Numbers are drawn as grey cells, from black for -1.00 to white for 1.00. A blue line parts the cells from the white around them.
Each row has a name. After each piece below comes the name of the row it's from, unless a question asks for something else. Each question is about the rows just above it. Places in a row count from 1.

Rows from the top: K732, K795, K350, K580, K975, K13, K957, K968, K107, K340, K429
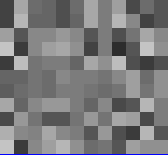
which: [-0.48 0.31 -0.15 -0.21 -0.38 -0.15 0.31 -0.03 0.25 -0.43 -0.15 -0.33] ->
K732
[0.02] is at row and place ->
K340, 3
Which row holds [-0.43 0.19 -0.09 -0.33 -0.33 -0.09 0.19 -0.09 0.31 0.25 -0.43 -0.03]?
K107
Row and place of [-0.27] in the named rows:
K957, 1
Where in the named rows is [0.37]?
K340, 1

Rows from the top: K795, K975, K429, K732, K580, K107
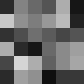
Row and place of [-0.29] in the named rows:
K429, 4
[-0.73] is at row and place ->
K975, 6
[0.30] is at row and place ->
K580, 6
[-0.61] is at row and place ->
K429, 1

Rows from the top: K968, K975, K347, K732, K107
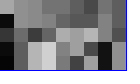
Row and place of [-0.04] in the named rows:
K107, 5
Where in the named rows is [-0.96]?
K107, 1
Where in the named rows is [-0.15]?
K347, 2
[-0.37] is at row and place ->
K347, 9

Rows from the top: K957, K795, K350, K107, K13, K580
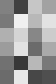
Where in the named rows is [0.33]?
K107, 4
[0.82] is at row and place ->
K580, 2
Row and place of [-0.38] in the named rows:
K580, 4
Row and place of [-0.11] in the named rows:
K13, 1
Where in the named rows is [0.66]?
K350, 2
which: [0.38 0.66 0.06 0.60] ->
K350

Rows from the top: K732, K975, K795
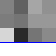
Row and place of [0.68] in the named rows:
K795, 1
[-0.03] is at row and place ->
K975, 1
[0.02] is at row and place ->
K732, 1
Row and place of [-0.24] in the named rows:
K732, 2
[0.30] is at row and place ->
K732, 3
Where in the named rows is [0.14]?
K732, 4

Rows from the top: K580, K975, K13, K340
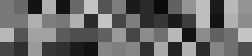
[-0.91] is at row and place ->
K580, 12
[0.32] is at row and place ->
K340, 12
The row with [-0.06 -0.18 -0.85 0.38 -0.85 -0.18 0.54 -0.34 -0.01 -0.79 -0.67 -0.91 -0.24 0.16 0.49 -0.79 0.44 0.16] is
K580

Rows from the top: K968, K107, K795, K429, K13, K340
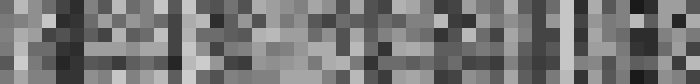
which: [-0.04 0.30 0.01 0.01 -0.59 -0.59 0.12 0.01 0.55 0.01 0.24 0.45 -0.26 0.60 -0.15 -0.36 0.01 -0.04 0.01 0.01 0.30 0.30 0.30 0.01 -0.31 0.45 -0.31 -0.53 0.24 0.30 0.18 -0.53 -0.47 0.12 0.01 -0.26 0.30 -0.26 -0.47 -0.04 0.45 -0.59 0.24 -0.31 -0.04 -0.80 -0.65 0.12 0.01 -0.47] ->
K340
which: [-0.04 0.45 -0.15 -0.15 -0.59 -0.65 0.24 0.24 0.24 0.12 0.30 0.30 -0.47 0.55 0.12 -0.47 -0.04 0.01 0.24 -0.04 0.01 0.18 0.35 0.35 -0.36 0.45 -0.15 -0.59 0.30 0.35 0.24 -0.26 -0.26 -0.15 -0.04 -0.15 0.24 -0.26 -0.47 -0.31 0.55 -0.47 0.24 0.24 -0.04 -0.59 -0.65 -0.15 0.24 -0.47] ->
K429
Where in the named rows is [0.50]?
K795, 12
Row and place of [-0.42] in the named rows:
K13, 35
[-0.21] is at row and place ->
K13, 47
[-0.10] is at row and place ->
K968, 17
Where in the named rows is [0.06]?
K13, 43

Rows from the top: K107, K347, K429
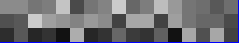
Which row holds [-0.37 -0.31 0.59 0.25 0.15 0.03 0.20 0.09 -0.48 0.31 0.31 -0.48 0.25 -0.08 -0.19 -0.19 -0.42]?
K347
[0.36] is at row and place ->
K429, 6
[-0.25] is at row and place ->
K429, 12
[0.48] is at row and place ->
K107, 12
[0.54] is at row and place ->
K107, 5
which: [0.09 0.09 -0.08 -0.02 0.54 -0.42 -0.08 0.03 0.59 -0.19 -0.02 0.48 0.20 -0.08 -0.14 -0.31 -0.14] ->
K107
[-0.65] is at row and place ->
K429, 1

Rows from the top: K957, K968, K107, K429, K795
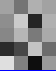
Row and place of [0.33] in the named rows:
K107, 4
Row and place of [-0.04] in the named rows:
K107, 3
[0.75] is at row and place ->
K795, 1
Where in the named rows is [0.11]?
K968, 1

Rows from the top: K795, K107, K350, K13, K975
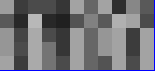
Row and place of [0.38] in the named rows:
K107, 9
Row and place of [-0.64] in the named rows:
K795, 9
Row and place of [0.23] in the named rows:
K795, 1
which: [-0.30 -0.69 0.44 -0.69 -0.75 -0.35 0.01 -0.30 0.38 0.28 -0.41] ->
K107
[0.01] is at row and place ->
K107, 7
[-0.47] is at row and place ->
K350, 2

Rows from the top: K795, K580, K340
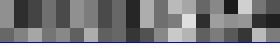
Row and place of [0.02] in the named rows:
K340, 2
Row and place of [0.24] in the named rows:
K580, 16
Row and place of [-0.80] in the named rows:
K795, 17

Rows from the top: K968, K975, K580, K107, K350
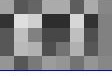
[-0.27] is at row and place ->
K968, 6
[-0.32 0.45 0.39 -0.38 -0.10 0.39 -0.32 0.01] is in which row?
K107
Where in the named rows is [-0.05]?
K350, 3

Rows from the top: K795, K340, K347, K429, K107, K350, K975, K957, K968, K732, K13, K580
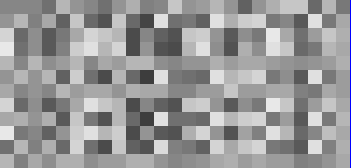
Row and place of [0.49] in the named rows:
K732, 24
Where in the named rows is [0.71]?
K13, 12
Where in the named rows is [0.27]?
K732, 18

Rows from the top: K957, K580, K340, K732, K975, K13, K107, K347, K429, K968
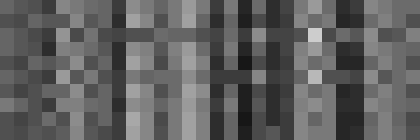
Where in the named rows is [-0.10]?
K340, 7
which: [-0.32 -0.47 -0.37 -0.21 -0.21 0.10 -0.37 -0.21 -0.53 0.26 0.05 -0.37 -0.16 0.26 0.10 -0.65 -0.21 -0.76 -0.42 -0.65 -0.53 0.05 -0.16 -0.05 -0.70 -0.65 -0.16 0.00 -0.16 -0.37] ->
K107
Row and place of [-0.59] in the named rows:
K732, 26
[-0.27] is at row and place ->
K968, 5
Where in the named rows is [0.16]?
K340, 5

